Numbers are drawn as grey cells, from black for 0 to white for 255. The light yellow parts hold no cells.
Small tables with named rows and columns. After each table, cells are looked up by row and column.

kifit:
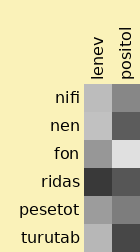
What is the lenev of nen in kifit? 193
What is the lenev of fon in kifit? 151
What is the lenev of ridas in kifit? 57
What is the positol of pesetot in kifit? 125
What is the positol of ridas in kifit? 86
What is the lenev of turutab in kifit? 183
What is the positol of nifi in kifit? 135
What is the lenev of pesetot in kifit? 156
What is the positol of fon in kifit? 224
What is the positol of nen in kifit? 92

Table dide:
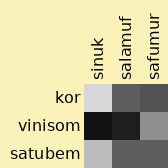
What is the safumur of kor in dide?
82
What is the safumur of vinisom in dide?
144
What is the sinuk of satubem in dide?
188
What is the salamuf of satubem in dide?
94
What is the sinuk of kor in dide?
215
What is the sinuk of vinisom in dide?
19
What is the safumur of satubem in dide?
94
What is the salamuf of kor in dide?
93
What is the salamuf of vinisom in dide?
30

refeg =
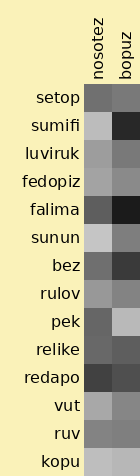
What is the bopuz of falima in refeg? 27
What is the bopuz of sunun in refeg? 126
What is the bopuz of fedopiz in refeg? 138
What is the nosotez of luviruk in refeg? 157
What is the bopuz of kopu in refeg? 183
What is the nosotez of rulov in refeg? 152
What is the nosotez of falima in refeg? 94
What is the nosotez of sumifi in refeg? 188
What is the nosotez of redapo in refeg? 65
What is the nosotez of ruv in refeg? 131
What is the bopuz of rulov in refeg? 131
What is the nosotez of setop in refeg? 112
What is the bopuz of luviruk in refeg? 121
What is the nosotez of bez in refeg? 111
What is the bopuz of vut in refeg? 134
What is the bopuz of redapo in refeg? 79
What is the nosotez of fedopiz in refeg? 163
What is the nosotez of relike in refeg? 104

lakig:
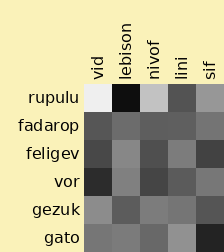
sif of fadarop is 116
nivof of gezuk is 124
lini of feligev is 124
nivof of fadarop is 94
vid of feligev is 72
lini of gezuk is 117
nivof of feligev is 79
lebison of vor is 128
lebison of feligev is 135
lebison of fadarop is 108
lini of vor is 91
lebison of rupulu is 14
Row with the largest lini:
gato

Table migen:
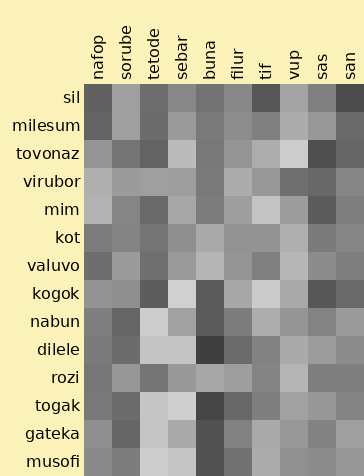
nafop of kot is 124
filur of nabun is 125
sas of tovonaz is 79
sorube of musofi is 125
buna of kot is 169
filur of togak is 104

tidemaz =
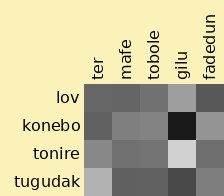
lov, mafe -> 101
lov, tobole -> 113
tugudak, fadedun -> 126
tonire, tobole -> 116
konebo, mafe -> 127
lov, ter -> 103
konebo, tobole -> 131
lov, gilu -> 158
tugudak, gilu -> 73
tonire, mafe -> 113
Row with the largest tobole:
konebo

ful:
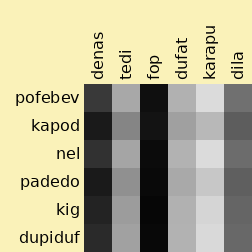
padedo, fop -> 9
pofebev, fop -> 15
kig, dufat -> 177
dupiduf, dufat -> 178
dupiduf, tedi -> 161
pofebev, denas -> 57
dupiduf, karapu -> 217
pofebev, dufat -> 177
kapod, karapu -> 184
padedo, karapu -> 199
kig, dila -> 101
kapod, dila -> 93
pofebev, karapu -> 219
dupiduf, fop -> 8
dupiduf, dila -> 104
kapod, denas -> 26
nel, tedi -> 165
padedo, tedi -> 144
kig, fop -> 6
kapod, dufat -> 160

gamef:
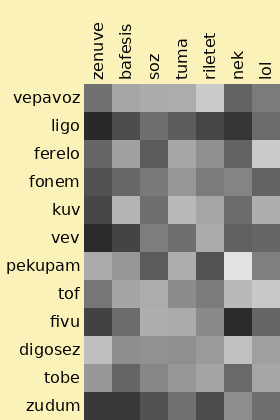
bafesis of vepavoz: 166
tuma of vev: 111
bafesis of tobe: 101
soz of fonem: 122
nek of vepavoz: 99
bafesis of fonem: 104
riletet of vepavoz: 203
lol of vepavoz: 123
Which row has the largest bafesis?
kuv

